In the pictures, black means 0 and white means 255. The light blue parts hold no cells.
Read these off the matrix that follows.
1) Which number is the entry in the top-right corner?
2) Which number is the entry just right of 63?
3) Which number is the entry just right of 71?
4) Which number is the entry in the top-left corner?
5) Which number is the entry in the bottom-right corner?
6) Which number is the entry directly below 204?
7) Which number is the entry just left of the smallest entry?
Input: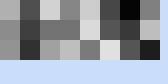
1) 128
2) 114
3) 5
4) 176
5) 29
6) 218
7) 71

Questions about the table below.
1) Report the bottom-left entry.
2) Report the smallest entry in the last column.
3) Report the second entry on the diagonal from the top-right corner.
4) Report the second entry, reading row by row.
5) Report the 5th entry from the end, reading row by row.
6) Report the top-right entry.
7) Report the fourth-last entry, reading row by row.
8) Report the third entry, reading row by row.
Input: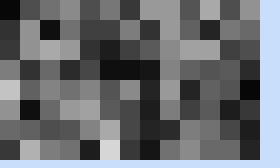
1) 56
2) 7
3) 119
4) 78
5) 113
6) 146
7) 138
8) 113

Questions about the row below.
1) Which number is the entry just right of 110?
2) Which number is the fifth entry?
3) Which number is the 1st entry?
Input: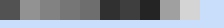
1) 48
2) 110
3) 82

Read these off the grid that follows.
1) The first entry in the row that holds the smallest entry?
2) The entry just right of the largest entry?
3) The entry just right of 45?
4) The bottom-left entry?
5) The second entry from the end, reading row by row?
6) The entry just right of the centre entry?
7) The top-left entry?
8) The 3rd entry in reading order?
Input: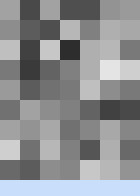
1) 191
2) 207
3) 175
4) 105
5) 183
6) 191
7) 162
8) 162

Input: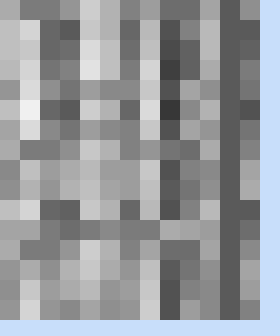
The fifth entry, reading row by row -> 205
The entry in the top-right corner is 143
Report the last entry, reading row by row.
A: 129
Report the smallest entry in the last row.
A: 82
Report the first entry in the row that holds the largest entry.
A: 191
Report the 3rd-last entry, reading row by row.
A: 137
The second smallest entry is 63
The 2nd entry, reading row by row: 123
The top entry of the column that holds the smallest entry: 109
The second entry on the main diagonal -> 212
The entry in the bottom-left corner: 149
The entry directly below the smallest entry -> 82
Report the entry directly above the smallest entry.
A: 82
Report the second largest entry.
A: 226
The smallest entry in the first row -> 90
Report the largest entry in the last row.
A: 212
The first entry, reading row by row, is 171
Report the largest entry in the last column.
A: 171
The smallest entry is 55
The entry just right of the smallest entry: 137
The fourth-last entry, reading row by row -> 157
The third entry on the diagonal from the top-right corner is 185
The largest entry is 240
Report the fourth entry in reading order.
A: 149
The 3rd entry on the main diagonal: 103
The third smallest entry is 75
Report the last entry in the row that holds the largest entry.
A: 82
